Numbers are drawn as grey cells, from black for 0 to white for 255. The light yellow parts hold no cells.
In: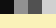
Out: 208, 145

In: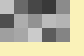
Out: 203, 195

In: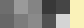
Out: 212, 154

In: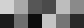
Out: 210, 196

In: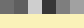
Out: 206, 161

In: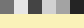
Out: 230, 209

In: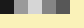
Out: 214, 154

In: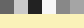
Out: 247, 201

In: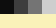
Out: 206, 116
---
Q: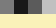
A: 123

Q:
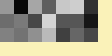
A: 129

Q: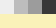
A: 238

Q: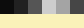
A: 12

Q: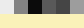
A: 236

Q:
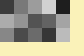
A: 135

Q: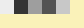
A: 237
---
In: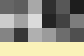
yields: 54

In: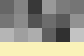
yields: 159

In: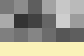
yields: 114

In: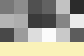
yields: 155

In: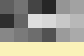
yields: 122

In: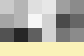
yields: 38

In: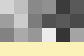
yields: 170
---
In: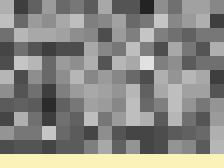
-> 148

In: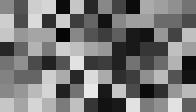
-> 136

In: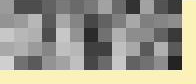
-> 168

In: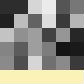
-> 132

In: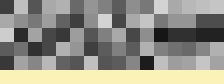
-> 92

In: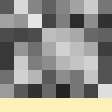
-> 111
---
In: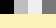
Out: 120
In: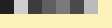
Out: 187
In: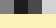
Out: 211
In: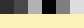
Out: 221
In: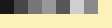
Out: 138
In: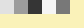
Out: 120
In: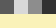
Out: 49
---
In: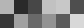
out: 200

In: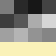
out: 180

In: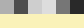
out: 206

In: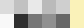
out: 233

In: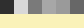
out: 167

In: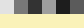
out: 158
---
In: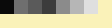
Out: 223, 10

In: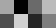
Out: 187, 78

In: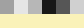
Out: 208, 161

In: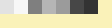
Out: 51, 226

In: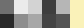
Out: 182, 41

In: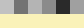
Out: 160, 193
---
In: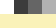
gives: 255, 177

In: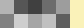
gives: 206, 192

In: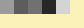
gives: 212, 155

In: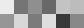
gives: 236, 222

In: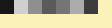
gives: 207, 172

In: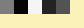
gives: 245, 125

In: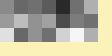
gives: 246, 224

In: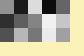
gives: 241, 235

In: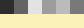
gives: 227, 187

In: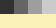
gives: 203, 158
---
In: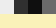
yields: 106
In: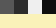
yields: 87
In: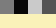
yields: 124
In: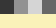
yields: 146
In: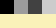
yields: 156
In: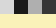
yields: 175
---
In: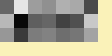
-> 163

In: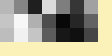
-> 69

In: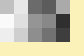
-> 62

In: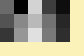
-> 46

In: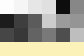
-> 190

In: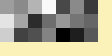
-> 88

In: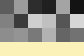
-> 114

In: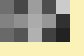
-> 34

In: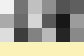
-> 137
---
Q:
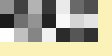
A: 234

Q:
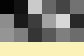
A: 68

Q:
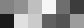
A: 110

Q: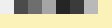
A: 37

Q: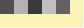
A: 98

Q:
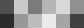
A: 217

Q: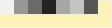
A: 167
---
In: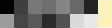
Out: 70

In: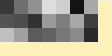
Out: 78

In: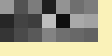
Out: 67

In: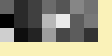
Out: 42

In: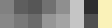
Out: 121

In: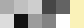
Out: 18

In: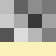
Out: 169

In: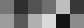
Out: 89

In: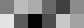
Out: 91
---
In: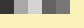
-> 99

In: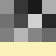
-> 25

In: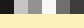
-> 111

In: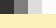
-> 221

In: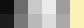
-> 235

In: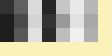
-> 233
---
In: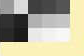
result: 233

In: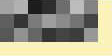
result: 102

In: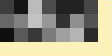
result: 56

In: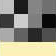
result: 39

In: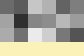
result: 235

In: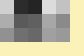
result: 104

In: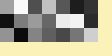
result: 132
